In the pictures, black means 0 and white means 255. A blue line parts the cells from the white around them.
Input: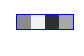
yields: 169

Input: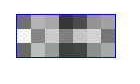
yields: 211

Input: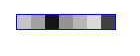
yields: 196

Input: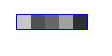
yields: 161

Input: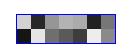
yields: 229

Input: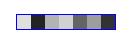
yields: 209

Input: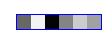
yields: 204
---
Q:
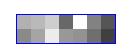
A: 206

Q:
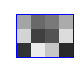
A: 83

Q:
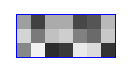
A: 193

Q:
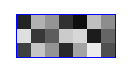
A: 93

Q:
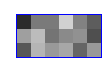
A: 116

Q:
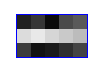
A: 214

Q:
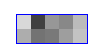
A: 151
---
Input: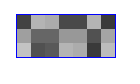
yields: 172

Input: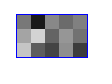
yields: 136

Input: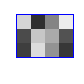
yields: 132

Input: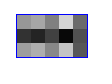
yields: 128

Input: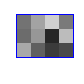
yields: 207

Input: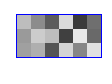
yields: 92

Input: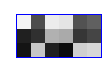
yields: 236

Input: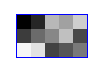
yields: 184
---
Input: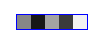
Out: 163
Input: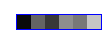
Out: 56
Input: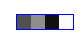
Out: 17
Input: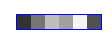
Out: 190
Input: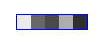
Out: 73
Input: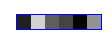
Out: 95
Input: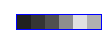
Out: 80
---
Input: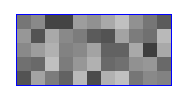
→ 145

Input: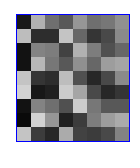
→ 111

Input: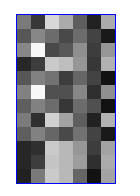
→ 94

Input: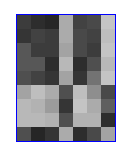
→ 66

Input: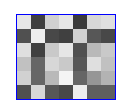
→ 58

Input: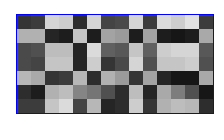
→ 205

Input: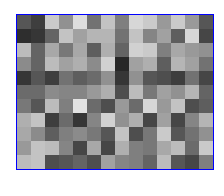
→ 202
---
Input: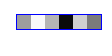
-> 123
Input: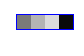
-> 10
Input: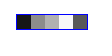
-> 89
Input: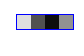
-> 146
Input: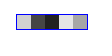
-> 167
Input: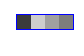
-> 125
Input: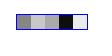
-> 235
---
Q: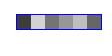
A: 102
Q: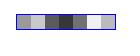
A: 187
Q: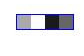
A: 102
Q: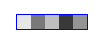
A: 148
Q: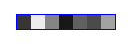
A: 163
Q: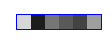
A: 159
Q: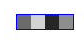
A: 142
